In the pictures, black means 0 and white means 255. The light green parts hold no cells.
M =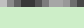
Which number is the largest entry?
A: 192
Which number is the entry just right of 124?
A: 166

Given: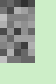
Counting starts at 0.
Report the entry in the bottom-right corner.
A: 103
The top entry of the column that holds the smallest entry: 49
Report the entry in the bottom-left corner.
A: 191
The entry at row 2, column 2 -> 131
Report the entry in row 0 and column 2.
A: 74
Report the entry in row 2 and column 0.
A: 191
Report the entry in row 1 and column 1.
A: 74
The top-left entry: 90
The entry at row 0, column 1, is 103
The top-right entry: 74
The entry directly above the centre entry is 160
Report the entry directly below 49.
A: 160

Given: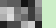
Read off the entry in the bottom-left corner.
34
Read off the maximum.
219
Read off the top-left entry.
105
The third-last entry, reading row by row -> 174
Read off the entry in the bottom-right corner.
34
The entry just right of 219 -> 131
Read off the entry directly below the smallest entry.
146

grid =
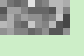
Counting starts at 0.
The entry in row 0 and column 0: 160
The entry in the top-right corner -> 172
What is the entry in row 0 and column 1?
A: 116
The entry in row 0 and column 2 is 102
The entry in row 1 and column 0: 86
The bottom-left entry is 144
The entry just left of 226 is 116
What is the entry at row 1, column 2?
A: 160
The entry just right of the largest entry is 116
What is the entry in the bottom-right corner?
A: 144

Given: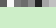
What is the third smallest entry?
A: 108
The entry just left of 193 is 165
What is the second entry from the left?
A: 249

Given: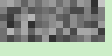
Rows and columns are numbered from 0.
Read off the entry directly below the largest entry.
127
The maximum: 195
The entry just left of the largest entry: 48
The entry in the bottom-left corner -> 112
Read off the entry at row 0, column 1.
167
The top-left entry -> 154
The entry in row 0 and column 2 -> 140
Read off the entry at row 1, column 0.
127
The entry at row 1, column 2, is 73
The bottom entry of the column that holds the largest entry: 99
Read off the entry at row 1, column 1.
73
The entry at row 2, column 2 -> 127

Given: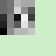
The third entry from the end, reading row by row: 183
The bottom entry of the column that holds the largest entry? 183
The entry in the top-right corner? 167
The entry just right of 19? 241
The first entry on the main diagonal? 103
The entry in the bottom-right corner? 199
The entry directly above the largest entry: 142
